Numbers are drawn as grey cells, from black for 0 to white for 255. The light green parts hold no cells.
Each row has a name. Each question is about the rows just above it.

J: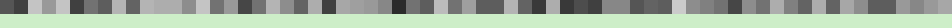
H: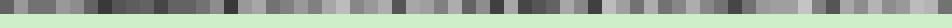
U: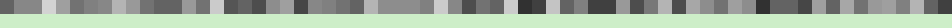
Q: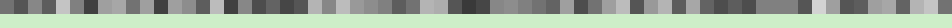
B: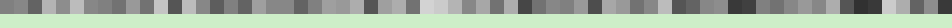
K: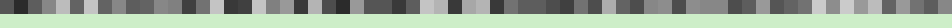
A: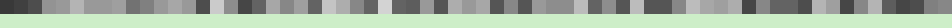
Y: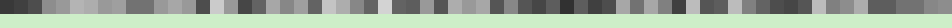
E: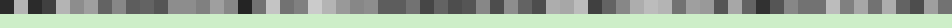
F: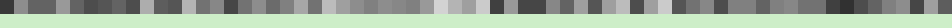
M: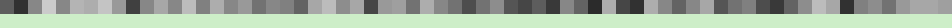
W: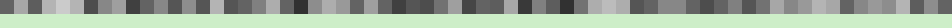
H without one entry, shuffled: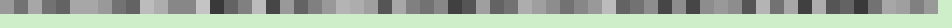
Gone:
[93]
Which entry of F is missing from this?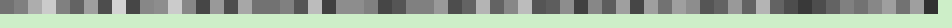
[107]
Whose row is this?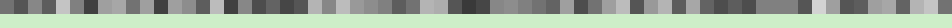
Q
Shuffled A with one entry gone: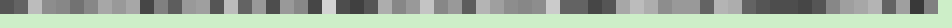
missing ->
[147]
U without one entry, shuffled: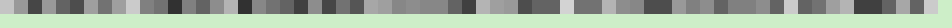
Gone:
[120]

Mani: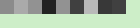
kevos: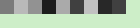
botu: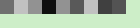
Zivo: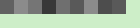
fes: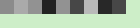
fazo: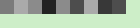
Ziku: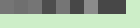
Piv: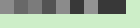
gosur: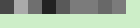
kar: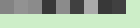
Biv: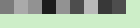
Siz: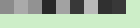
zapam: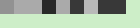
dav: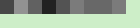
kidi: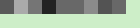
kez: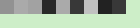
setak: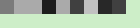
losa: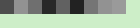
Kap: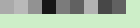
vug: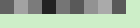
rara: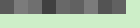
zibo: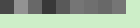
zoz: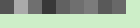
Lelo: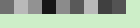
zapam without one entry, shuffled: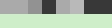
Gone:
[40]
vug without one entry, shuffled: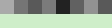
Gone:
[162]
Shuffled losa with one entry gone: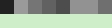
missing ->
[40]
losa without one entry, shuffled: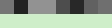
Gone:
[154]
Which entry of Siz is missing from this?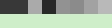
[48]
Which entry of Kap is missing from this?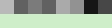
[178]
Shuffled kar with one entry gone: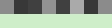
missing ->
[131]

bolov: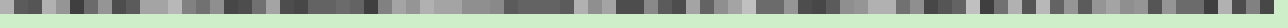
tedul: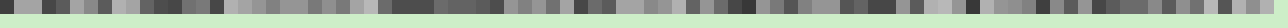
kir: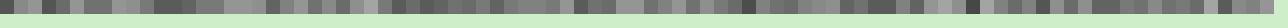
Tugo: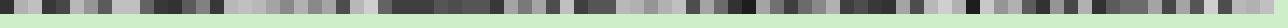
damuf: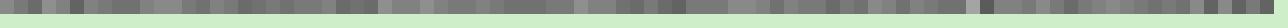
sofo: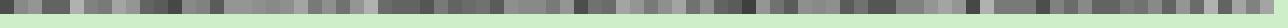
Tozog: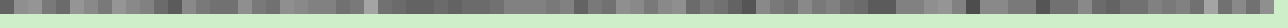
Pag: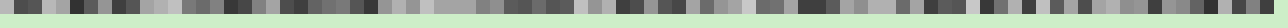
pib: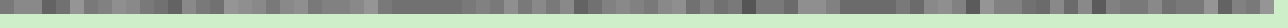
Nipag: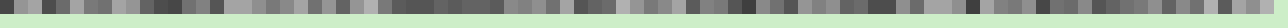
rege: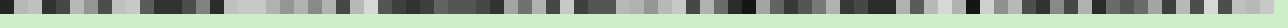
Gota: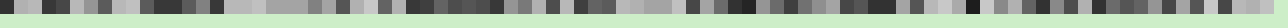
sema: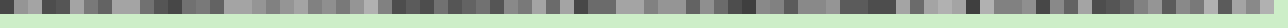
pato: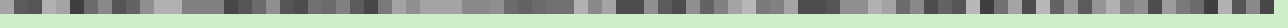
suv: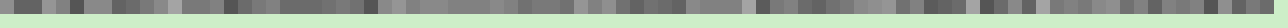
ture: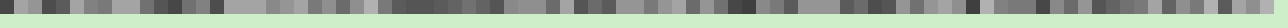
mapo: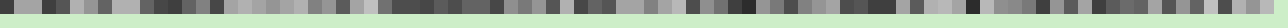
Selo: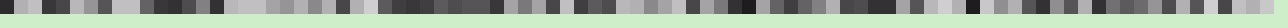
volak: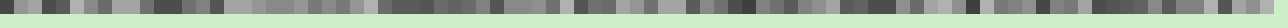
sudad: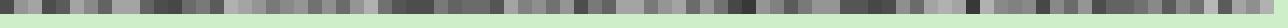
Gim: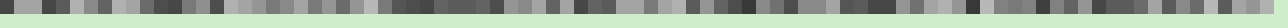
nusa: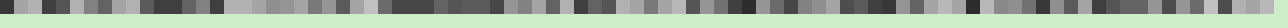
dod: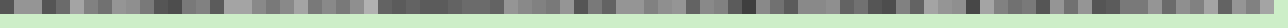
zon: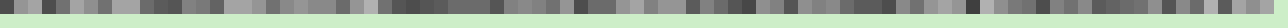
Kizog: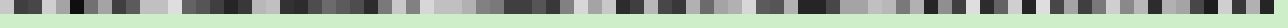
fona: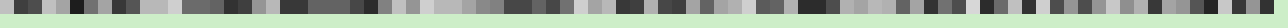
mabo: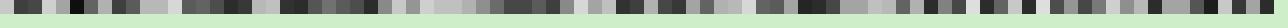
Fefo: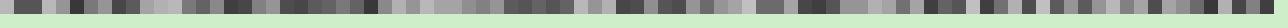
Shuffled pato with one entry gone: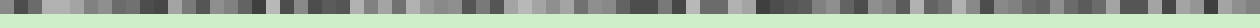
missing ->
[156]
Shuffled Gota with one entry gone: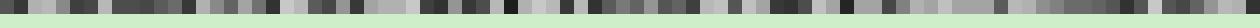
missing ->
[170]

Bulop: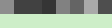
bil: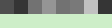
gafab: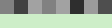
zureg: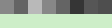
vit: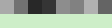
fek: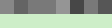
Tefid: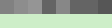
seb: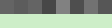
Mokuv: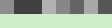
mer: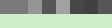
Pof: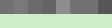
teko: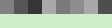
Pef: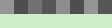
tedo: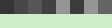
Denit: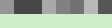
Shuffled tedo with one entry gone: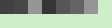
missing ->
[59]
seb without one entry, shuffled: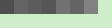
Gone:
[71]
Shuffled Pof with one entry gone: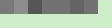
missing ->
[107]
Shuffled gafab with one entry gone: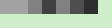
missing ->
[155]
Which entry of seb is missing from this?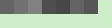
[92]

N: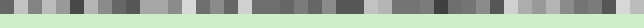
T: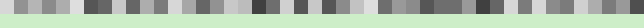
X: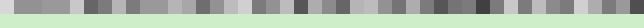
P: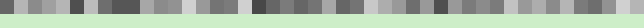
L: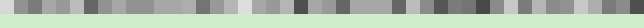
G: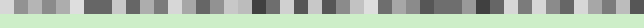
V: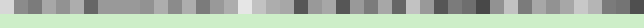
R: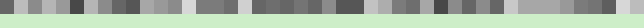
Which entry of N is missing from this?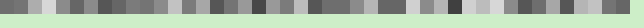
[131]
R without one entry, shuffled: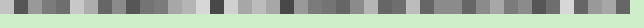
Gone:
[94]
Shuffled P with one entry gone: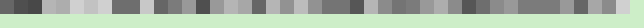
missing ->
[160]

